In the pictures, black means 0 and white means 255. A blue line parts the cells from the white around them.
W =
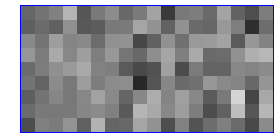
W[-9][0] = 102
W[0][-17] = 115
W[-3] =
[94, 115, 134, 120, 135, 162, 137, 101, 136, 173, 132, 159, 136, 91, 121, 212, 69, 168]
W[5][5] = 125
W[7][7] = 89
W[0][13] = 105
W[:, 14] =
[164, 152, 163, 108, 100, 137, 121, 97, 127]
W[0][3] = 180
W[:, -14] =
[86, 88, 137, 158, 169, 156, 135, 134, 96]
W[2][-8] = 145
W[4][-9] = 82
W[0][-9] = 163
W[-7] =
[137, 116, 158, 133, 137, 108, 144, 146, 71, 97, 145, 112, 153, 155, 163, 90, 151, 131]
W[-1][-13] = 178
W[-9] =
[102, 115, 129, 180, 86, 121, 140, 104, 122, 163, 58, 121, 125, 105, 164, 98, 78, 125]
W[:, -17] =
[115, 107, 116, 124, 125, 99, 115, 121, 128]
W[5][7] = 141
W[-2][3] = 121
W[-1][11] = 129
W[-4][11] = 106
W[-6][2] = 170
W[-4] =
[115, 99, 139, 120, 156, 125, 139, 141, 40, 84, 135, 106, 112, 151, 137, 132, 104, 149]
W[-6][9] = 142
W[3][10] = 165
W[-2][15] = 190
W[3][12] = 170

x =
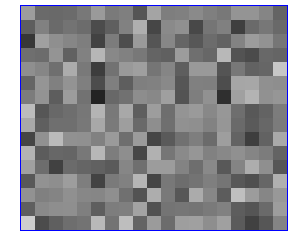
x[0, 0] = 157
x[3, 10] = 96
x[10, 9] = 177
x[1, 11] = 144
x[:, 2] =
[105, 106, 143, 148, 111, 128, 93, 104, 111, 187, 103, 65, 142, 132, 142, 95]
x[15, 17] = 86
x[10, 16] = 133
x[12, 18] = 176
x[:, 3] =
[107, 115, 134, 97, 172, 147, 156, 110, 111, 145, 101, 107, 157, 144, 143, 110]
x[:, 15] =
[148, 63, 131, 83, 120, 166, 160, 110, 106, 99, 144, 132, 88, 191, 93, 91]
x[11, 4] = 101
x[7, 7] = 168
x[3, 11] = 156
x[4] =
[143, 134, 111, 172, 121, 61, 114, 153, 159, 117, 133, 94, 153, 153, 84, 120, 98, 102, 199]
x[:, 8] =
[85, 175, 154, 120, 159, 127, 141, 94, 105, 155, 71, 111, 182, 83, 163, 100]
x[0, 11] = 128
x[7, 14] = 151
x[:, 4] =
[120, 108, 126, 129, 121, 127, 114, 119, 120, 144, 120, 101, 126, 135, 127, 115]
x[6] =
[124, 147, 93, 156, 114, 35, 104, 113, 141, 136, 159, 83, 126, 145, 47, 160, 179, 145, 150]
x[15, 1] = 76
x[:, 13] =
[127, 117, 108, 103, 153, 127, 145, 136, 130, 107, 129, 137, 127, 135, 122, 142]
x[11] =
[160, 109, 65, 107, 101, 97, 90, 134, 111, 156, 156, 131, 110, 137, 88, 132, 173, 143, 86]
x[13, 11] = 87
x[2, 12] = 87
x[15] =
[206, 76, 95, 110, 115, 185, 115, 190, 100, 155, 108, 158, 160, 142, 160, 91, 65, 86, 132]
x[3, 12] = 111
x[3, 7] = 129
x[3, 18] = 101
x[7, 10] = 110
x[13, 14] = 92

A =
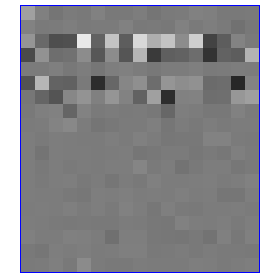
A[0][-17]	160
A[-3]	[128, 124, 124, 128, 127, 124, 112, 126, 126, 120, 119, 118, 121, 115, 128, 120, 128]
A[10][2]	125
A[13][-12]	126
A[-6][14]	118
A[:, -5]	[129, 122, 206, 109, 127, 145, 130, 124, 121, 120, 119, 121, 125, 124, 121, 125, 121, 121, 126]
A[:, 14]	[121, 122, 93, 98, 123, 109, 111, 120, 122, 130, 119, 125, 123, 118, 124, 126, 128, 122, 122]
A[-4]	[125, 124, 122, 121, 122, 121, 121, 124, 123, 120, 119, 129, 125, 124, 126, 122, 126]
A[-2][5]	123
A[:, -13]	[121, 122, 233, 140, 125, 122, 147, 130, 124, 123, 124, 124, 121, 119, 123, 122, 127, 126, 139]
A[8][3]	136
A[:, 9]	[117, 122, 174, 58, 120, 109, 160, 120, 127, 124, 120, 122, 128, 125, 119, 120, 120, 121, 123]
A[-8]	[125, 121, 125, 122, 124, 123, 125, 125, 133, 122, 125, 115, 121, 125, 125, 119, 122]
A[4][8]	124
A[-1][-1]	126
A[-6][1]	124
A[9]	[125, 122, 125, 124, 123, 123, 126, 123, 128, 124, 119, 120, 120, 130, 130, 123, 122]
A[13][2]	124
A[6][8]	98
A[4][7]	128
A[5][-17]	83
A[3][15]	93
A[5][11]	141
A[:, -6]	[123, 129, 140, 98, 124, 141, 129, 126, 124, 120, 123, 115, 124, 127, 122, 129, 118, 124, 123]
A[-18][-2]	113
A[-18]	[130, 122, 123, 126, 122, 123, 123, 129, 121, 122, 120, 129, 122, 126, 122, 113, 120]

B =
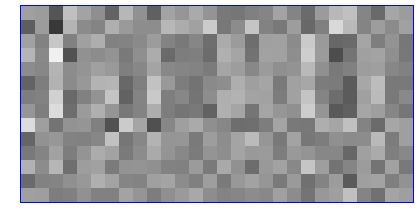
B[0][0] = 160
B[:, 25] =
[106, 157, 126, 163, 159, 188, 186, 158, 107, 185, 171, 116, 163, 113]
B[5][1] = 126
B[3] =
[181, 137, 240, 82, 145, 140, 147, 121, 143, 172, 106, 125, 127, 108, 176, 165, 114, 162, 161, 142, 206, 155, 77, 116, 160, 163, 143, 120]
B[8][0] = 220
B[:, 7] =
[183, 154, 131, 121, 127, 104, 98, 120, 203, 118, 122, 147, 133, 163]
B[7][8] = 131
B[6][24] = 160
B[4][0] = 140
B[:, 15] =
[118, 140, 155, 165, 157, 174, 178, 165, 110, 164, 164, 145, 152, 134]
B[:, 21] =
[155, 128, 154, 155, 144, 124, 132, 149, 174, 125, 135, 158, 131, 152]
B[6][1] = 130
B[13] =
[160, 158, 125, 128, 145, 129, 129, 163, 149, 125, 143, 154, 168, 141, 131, 134, 140, 136, 160, 140, 116, 152, 159, 192, 132, 113, 164, 159]
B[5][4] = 152
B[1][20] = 104
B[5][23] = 91
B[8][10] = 135
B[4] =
[140, 135, 180, 140, 148, 160, 153, 127, 135, 164, 136, 133, 131, 123, 165, 157, 136, 155, 143, 147, 185, 144, 121, 128, 157, 159, 135, 129]
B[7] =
[150, 126, 220, 110, 155, 175, 149, 120, 131, 173, 125, 117, 121, 98, 176, 165, 117, 165, 150, 144, 205, 149, 89, 96, 166, 158, 134, 118]
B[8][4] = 149
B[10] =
[121, 132, 162, 125, 148, 172, 163, 122, 140, 170, 148, 136, 123, 148, 142, 164, 153, 155, 125, 153, 148, 135, 135, 103, 160, 171, 127, 136]
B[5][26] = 121
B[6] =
[126, 130, 209, 105, 129, 147, 196, 98, 132, 201, 126, 135, 116, 141, 175, 178, 163, 162, 124, 161, 196, 132, 109, 91, 160, 186, 121, 137]
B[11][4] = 157
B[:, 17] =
[133, 130, 160, 162, 155, 165, 162, 165, 125, 150, 155, 153, 150, 136]
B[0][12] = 170
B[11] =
[177, 140, 182, 111, 157, 161, 123, 147, 148, 144, 130, 129, 155, 122, 169, 145, 109, 153, 162, 136, 197, 158, 115, 133, 156, 116, 161, 121]
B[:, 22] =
[184, 217, 103, 77, 121, 123, 109, 89, 165, 144, 135, 115, 156, 159]

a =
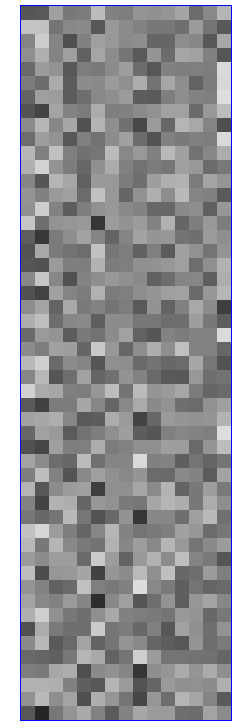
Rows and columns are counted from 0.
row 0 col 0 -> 86
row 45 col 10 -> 94
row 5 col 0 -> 124
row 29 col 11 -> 148
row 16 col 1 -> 56
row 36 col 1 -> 104
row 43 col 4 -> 111
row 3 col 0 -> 143
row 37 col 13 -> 107
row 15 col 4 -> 152
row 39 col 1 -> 139
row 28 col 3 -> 124
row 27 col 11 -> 166
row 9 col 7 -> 160
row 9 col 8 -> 108
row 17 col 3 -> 115
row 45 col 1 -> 184
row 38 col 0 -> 184
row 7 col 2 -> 164
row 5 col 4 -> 140
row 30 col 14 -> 221
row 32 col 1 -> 139
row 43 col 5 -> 143
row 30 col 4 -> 114
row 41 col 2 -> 98
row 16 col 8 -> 162
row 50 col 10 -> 155
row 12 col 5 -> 153
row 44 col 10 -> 88
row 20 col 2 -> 161
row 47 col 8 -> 53
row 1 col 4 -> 138
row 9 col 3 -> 87
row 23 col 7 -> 161
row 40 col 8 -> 186
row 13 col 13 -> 129
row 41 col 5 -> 127
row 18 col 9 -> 145

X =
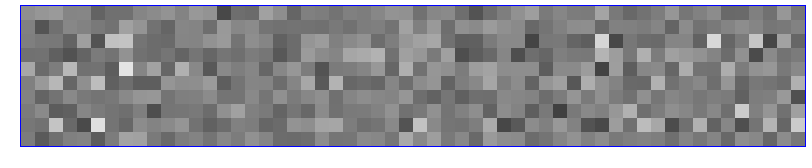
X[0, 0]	143
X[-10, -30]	147
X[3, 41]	180
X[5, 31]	126
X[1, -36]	114
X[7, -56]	123
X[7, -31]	130
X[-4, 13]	139
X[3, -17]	121
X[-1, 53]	102
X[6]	[130, 100, 115, 137, 121, 116, 120, 137, 149, 151, 116, 127, 128, 139, 116, 116, 137, 117, 144, 123, 135, 143, 112, 133, 141, 135, 132, 150, 110, 98, 118, 96, 111, 110, 137, 134, 131, 109, 124, 149, 122, 144, 124, 113, 144, 118, 134, 128, 119, 126, 123, 97, 125, 127, 153, 80]
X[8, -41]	129
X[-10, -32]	125
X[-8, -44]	132
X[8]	[119, 114, 196, 105, 74, 224, 116, 103, 140, 131, 138, 149, 114, 97, 108, 129, 125, 102, 107, 147, 142, 164, 166, 125, 111, 116, 137, 83, 194, 137, 117, 115, 126, 171, 71, 89, 140, 128, 152, 130, 83, 73, 157, 112, 188, 167, 76, 112, 177, 98, 135, 79, 116, 180, 102, 203]
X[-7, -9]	152
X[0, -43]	147
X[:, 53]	[113, 118, 70, 138, 151, 116, 127, 149, 180, 102]
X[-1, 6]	124
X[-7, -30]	113
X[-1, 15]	124
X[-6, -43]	88
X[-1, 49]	133
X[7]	[123, 138, 92, 96, 134, 123, 116, 111, 127, 78, 117, 118, 121, 108, 144, 161, 128, 122, 100, 118, 104, 139, 113, 122, 123, 130, 146, 113, 121, 145, 116, 129, 142, 98, 141, 131, 94, 121, 64, 121, 137, 129, 151, 177, 111, 125, 143, 135, 121, 136, 111, 203, 128, 149, 113, 160]
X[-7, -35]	139
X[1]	[129, 84, 112, 135, 130, 121, 114, 161, 148, 114, 101, 134, 132, 110, 153, 135, 139, 116, 113, 115, 114, 112, 121, 113, 125, 127, 115, 162, 128, 153, 110, 144, 138, 155, 144, 138, 104, 116, 129, 141, 142, 105, 129, 128, 124, 133, 100, 140, 114, 121, 132, 141, 133, 118, 121, 130]
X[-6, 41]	67
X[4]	[167, 107, 125, 184, 113, 114, 93, 228, 133, 162, 102, 176, 136, 88, 137, 126, 134, 102, 135, 151, 124, 83, 123, 125, 133, 152, 102, 175, 113, 150, 144, 124, 157, 163, 141, 142, 142, 93, 138, 138, 156, 67, 158, 93, 135, 138, 102, 173, 115, 114, 173, 124, 146, 151, 121, 136]
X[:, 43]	[104, 128, 119, 120, 93, 105, 113, 177, 112, 127]
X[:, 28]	[113, 128, 161, 151, 113, 140, 110, 121, 194, 136]
